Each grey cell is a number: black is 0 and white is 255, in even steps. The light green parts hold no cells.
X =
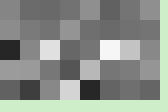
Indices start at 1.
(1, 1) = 133
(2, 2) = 122
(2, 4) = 148
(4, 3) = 119
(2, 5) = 111
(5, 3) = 136
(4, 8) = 149
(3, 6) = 246
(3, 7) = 195
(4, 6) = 118
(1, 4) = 114

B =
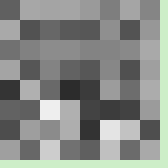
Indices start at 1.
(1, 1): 96
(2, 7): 83
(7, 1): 77
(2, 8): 151
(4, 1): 164
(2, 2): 82
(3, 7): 137
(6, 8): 155
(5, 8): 172
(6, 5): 67
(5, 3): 105
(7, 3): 139
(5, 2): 176
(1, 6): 126
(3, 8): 169
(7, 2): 158

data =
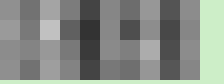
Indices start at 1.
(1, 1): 144
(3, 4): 121
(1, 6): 134
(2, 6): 136
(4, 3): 158
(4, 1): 143
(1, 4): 124
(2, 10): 134
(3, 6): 138
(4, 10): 134
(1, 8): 151
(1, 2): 114
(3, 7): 127

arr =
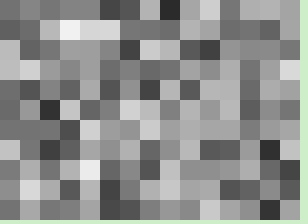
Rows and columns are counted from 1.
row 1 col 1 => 114
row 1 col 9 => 43
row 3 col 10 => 89
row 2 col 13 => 115
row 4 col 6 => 109
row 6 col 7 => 209
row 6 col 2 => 152
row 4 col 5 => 158
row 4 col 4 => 135
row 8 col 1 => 194
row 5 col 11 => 182
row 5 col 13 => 106
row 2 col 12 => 109
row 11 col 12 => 165
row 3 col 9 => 183
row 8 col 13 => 155
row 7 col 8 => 203
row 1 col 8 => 179
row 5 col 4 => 98
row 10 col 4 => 88
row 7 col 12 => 166
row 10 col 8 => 177
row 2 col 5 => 214
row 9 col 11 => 143
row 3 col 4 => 159
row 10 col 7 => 121
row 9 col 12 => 150
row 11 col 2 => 168
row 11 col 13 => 143
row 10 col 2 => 216
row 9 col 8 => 84
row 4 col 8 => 105
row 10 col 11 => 170
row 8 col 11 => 89
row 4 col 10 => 163
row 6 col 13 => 93

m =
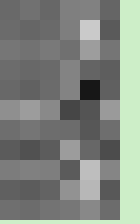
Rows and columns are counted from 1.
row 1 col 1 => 105
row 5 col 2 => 97
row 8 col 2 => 81
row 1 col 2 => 113
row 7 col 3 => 109
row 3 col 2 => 114
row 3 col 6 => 117
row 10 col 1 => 96
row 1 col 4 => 127
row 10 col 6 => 88
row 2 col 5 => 202
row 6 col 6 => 154
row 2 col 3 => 106
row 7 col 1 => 110
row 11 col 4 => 119
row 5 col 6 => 96
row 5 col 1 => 104
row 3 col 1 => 118
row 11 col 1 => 111
